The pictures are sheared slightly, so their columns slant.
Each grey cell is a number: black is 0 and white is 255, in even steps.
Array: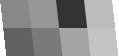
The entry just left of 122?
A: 97
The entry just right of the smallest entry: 188
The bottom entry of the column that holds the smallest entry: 164

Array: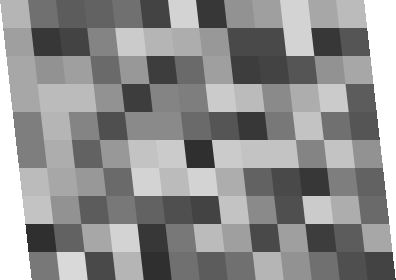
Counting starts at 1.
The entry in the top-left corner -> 181
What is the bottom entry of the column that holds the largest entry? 217
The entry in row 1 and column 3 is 92
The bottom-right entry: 67
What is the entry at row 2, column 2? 55
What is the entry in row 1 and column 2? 112
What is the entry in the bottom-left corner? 120
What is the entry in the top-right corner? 187
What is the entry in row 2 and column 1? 159
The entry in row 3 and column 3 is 159
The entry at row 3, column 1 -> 167
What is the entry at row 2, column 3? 67

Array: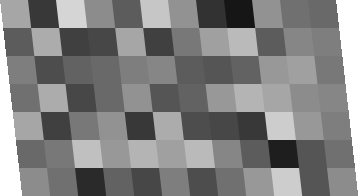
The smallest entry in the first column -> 92
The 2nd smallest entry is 30
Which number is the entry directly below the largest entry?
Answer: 64
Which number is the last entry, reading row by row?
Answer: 140
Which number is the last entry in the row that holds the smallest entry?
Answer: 105
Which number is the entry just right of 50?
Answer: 22
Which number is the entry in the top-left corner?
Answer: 166
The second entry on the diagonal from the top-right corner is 134
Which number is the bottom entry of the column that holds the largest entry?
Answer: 42
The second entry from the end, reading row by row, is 85
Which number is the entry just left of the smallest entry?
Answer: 50
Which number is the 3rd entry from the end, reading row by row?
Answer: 205
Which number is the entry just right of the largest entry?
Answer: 140
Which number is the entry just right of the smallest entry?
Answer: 146
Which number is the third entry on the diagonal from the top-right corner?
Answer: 152
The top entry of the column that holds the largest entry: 213
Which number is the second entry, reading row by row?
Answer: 56
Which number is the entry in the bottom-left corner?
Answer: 140
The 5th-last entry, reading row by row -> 112
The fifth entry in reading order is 92

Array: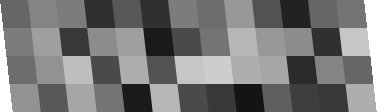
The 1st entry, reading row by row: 102
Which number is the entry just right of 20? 94
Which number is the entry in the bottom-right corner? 174
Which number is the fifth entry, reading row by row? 88
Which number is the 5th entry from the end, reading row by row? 20
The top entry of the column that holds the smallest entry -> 152
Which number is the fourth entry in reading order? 48
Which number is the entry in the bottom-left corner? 146
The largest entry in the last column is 198
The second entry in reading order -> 132
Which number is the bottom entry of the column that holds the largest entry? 56
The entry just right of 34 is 102
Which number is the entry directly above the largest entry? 116
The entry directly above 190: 56
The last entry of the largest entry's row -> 102
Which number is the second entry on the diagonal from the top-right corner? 48

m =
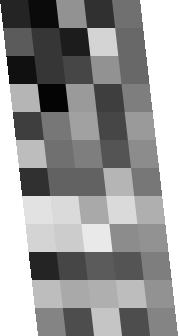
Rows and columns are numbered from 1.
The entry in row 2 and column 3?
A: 28
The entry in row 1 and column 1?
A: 36
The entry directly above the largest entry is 169
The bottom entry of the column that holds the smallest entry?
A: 77
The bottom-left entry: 132
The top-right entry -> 112
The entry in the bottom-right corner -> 132
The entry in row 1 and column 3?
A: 146
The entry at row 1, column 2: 10
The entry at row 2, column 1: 91
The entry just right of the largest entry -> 140
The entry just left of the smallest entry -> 181
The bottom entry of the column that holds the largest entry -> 197
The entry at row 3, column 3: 70
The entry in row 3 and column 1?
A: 16

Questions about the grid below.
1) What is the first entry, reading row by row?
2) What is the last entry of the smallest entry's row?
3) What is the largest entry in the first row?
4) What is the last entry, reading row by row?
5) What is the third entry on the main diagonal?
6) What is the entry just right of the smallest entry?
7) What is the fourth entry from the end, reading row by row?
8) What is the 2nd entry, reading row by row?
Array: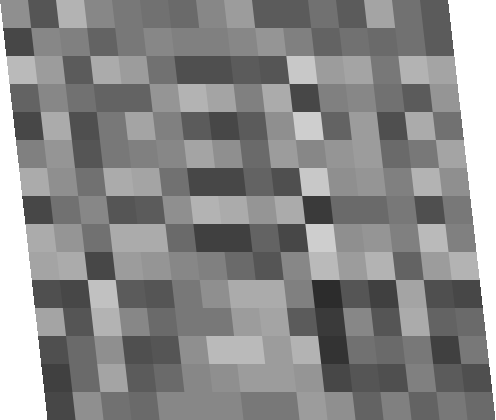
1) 143
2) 71
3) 179
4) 106
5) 91
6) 85
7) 128
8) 85
